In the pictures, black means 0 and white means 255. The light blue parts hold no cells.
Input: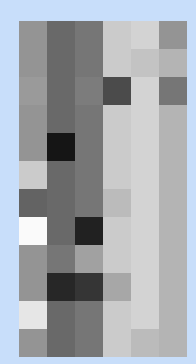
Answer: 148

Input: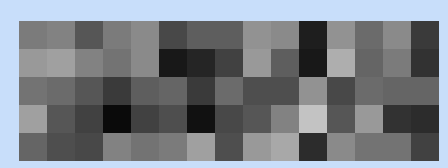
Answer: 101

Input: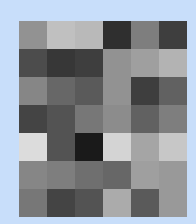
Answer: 119

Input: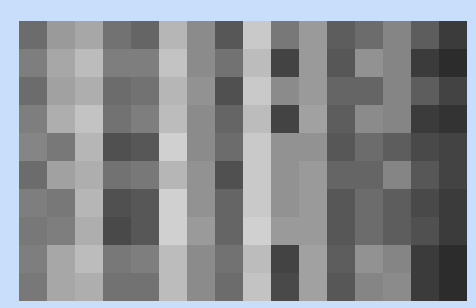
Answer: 120

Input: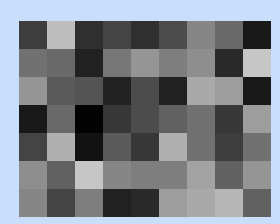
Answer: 134

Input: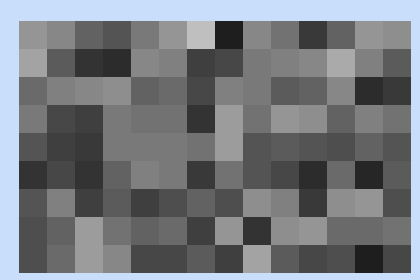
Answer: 78
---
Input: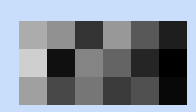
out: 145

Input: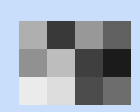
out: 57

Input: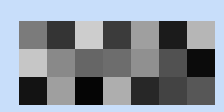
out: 52

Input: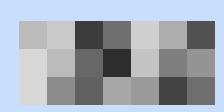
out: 201

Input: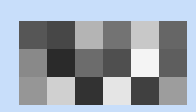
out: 71

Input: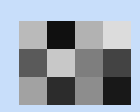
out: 16

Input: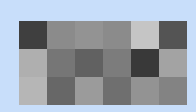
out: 139

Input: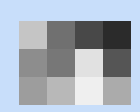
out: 112
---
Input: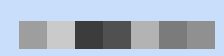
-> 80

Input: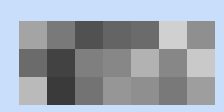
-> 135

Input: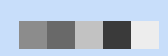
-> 194

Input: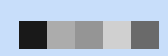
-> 149

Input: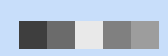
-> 233

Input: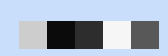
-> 45
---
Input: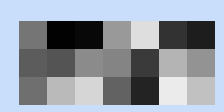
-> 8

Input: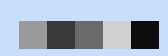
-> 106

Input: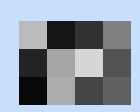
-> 49

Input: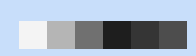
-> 112

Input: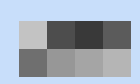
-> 57

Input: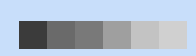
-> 121

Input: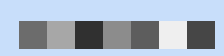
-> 48
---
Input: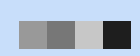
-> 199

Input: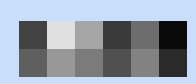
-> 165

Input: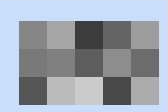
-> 60

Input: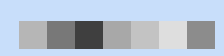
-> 63

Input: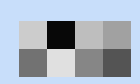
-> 190

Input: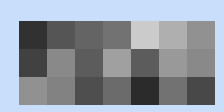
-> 100
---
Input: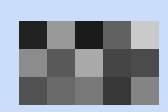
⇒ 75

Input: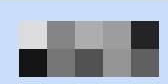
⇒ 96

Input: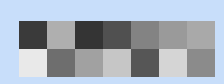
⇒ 139

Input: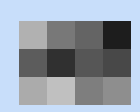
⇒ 72

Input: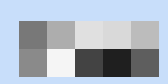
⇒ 94

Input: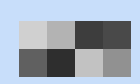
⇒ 145

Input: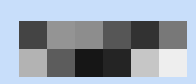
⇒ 238
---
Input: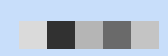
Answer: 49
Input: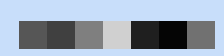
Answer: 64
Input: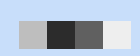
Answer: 44
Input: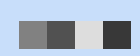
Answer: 81
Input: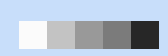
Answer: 195
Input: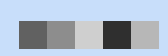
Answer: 141
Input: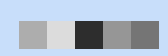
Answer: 220
